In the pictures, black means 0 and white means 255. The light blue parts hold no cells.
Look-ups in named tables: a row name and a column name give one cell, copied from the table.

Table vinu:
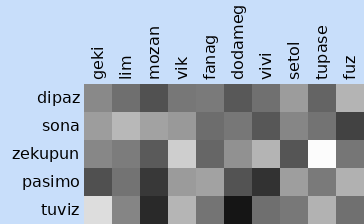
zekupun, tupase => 252
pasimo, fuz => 177
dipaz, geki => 137
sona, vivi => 87
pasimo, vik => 155
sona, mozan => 162
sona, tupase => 115
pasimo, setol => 158
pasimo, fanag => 162
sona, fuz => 66

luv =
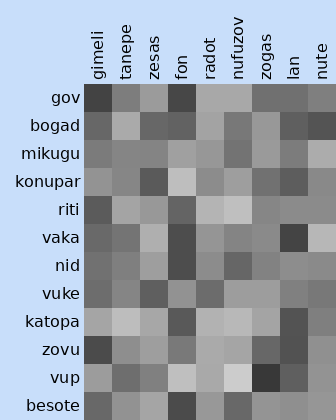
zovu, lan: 82
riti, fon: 100
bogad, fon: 98
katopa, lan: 83
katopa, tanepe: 189
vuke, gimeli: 109
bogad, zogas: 152
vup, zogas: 56
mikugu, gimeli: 123
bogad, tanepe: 170
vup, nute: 147
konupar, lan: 93
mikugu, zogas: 154
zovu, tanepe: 142

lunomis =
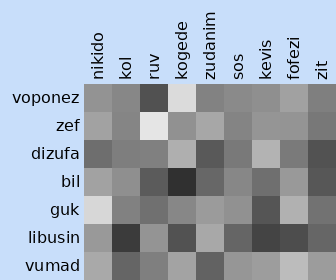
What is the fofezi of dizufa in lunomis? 122
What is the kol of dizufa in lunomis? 126
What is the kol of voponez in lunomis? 135
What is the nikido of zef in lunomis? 162
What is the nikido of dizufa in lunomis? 110
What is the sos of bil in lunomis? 135
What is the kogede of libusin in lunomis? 82
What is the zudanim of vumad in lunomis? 98
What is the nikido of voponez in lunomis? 147
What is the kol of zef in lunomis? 133
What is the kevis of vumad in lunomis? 157
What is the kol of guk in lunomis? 129
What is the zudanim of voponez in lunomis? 130

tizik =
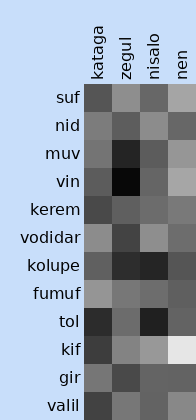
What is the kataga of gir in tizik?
118
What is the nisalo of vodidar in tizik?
142
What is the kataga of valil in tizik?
66
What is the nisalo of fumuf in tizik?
109
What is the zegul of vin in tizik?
8
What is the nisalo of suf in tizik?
103
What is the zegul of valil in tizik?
119
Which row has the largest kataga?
fumuf

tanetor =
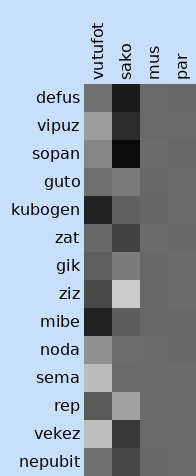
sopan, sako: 11
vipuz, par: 106
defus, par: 104
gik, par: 107
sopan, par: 103
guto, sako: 122
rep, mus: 106
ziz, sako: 203
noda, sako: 109
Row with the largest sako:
ziz

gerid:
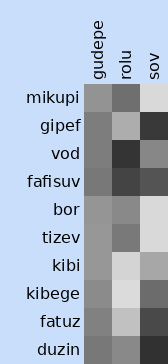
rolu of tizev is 121
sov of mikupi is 217
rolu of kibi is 212
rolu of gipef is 173
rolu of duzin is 137
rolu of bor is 137
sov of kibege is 108
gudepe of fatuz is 129
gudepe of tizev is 151
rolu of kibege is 219
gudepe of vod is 125
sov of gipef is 57
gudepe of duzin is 120
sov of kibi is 167
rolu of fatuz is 193
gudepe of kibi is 151
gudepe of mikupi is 147
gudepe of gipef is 125
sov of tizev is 217
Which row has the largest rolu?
kibege

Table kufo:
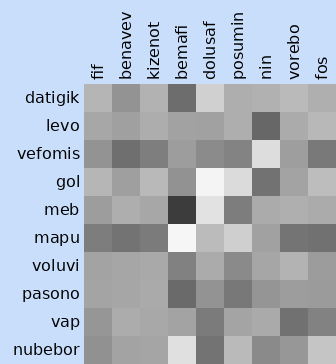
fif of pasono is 164
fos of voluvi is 156
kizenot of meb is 167
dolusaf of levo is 161
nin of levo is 103
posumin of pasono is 120
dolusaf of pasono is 147
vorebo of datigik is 186
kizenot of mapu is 123
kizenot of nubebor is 165
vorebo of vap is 113
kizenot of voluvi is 169
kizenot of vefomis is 126
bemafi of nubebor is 224
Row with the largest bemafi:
mapu

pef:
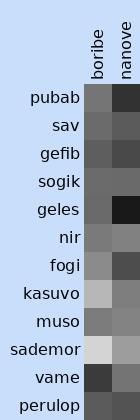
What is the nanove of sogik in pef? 106
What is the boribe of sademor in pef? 212
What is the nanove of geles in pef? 24
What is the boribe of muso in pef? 123
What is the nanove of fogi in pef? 77
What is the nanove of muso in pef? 131
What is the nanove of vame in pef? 116

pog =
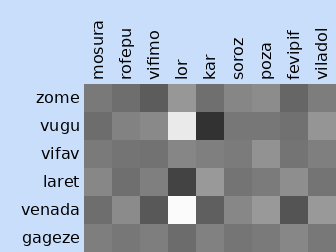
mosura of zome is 121
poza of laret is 123
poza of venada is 153
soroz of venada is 135
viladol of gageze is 120
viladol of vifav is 127
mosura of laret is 135
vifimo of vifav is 114
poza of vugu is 119
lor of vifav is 134
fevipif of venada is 84
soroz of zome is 134
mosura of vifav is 122
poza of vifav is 146
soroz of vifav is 123
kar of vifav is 127
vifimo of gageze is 126

